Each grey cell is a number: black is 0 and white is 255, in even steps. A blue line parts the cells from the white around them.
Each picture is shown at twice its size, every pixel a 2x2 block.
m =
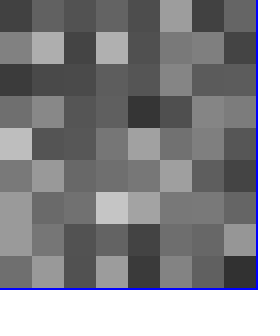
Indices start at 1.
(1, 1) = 65
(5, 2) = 84
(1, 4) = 99
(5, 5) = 161
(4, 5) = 53
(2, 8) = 68
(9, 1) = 111
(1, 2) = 97
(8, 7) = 103
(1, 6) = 157
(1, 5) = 77
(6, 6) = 159
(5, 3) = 87
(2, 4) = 176
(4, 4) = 95
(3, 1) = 59
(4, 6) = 79
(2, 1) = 129
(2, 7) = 127
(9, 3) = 81

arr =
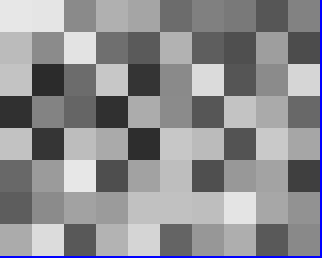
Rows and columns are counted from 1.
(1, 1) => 231
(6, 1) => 104
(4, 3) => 101
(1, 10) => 130
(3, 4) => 199
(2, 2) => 139
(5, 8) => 83
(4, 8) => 195
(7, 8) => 228
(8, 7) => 151
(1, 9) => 86
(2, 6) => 178
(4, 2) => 131
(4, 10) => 104
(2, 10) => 76
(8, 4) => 179
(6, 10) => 63
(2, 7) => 94
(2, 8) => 79
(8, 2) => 220
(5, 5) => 45
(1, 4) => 176
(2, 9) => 158
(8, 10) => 137

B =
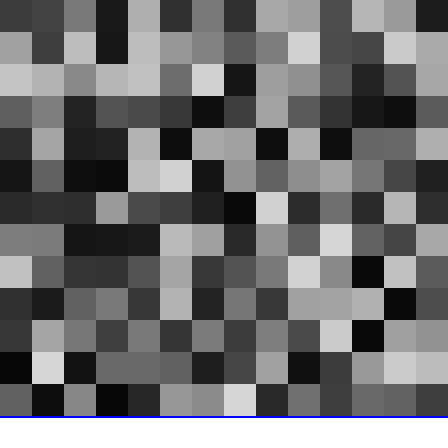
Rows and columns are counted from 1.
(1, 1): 60
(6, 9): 98
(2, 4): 24
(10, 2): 26
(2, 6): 150
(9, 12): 9
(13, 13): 99
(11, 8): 60
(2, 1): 162
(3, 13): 83
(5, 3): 31
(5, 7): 169
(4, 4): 82
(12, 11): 60
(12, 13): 204
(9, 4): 51
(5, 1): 45
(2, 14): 170
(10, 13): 9
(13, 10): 113
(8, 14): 169
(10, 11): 163
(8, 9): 147
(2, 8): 90
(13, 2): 12
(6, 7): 20
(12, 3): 18
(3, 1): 196
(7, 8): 10
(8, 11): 214
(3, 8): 22
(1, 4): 25
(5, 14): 176
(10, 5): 54
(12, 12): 153

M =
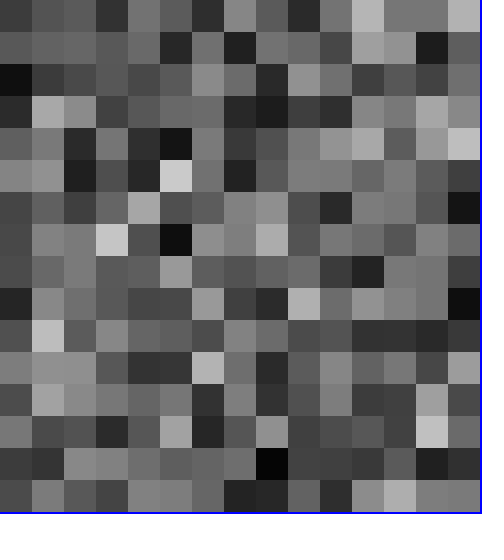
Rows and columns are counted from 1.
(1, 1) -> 60
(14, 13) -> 65
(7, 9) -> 143
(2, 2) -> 98
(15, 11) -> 64
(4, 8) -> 40
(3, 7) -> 138
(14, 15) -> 106
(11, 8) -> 130
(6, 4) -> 78
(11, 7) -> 76
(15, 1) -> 60
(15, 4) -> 129
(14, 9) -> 144
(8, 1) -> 72
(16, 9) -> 39
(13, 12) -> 60
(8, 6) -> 14
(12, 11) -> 134
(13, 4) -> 119
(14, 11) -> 76
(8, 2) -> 130
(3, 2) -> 59
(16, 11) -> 46
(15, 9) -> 5
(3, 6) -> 89
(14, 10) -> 64
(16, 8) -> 35
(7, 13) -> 119
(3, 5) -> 72
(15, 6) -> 94
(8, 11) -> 119
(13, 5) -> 101
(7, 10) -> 77
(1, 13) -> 118
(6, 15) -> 63
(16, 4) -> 68
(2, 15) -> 94
